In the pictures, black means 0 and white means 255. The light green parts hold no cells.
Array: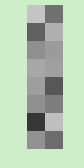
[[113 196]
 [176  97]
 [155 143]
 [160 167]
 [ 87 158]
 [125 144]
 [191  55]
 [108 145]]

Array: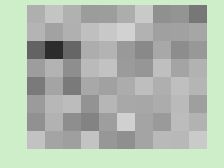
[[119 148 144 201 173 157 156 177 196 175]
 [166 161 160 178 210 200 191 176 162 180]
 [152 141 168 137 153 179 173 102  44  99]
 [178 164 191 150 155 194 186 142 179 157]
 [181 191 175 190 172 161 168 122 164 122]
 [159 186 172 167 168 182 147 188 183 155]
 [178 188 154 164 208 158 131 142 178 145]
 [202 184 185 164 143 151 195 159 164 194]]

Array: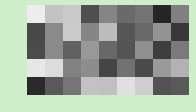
[[128  38 115 106 133  79 202 195 237]
 [ 56 148 105  86 188 134 203 138  72]
 [122  62 143  84 104 152  97 139  75]
 [178 154  74 114  69 141 130 220 231]
 [ 89  82 206 224 192 194 117  89  42]]

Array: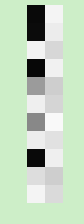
[[244   9]
 [236  11]
 [215 243]
 [241   7]
 [206 155]
 [213 239]
 [249 136]
 [225 237]
 [239   9]
 [206 221]
 [218 244]]

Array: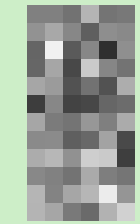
[[120 116 180 114 128 128]
 [137 142  95 135 168 146]
 [143  47 135  90 241 101]
 [115 134 202  72 166 102]
 [173  82 114  82 155 166]
 [108 102  71  67 135  61]
 [171 127 151 116 123 166]
 [ 73 163 104  95 139 138]
 [ 62 202 206 145 183 172]
 [117 126 170 115 129 136]
 [149 236 182 166 131 181]
 [209 178 106 121 166 180]]

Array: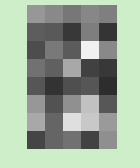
[[127 135 119 137 151]
 [ 52 126  56  89  93]
 [137 241  91 121  77]
 [ 56  65 168  96 113]
 [ 45  86  79  51  86]
 [ 87 193 144  82 151]
 [154 200 223 101 168]
 [143  66 113 101  69]]

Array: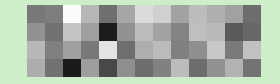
[[109 161 175 188 162 208 219 166 111 183 251 126 120]
 [103  90 185 191 132 162 188 145  28 159 197 114 146]
 [193 122 200 143 128 187 174 110 227 120 159 128 184]
 [115 178 146 109 188 129 109 143  72 158  27 114 173]]

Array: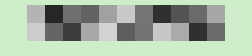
[[167 106  84  48 118 201 161  98 112  38 180]
 [107  48 170 199 116  93 210 168  61 101 204]]

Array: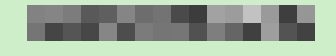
[[150  62 154 194 156 162  60  74 115 109 133  95  89 124 133 130]
 [ 66  83 158  64 101 126  81 118 117 123  77 134  71  85  69 117]]
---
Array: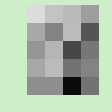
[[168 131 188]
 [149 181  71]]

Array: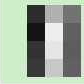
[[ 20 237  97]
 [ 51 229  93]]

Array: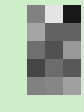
[[165  99  99]
 [111  81 153]]

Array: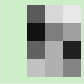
[[ 18 126 159]
 [ 97 176  32]]

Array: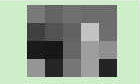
[[ 64  82  99]
 [ 26  23 101]]

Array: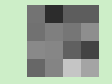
[[113 127 118]
 [137 134  96]]

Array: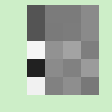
[[ 84 122 124]
 [245 146 163]]

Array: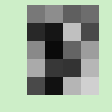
[[ 40  21 192]
 [137  10 100]]

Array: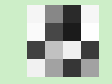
[[250  71  27]
 [ 64 193 240]]
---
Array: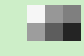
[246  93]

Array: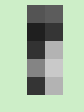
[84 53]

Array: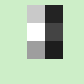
[201  68]

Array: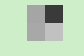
[165 193]

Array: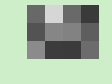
[104 134  59]

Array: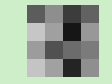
[ 92 160 108 143]

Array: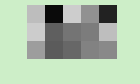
[189  95 103]

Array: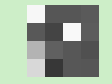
[247  68  87  86]
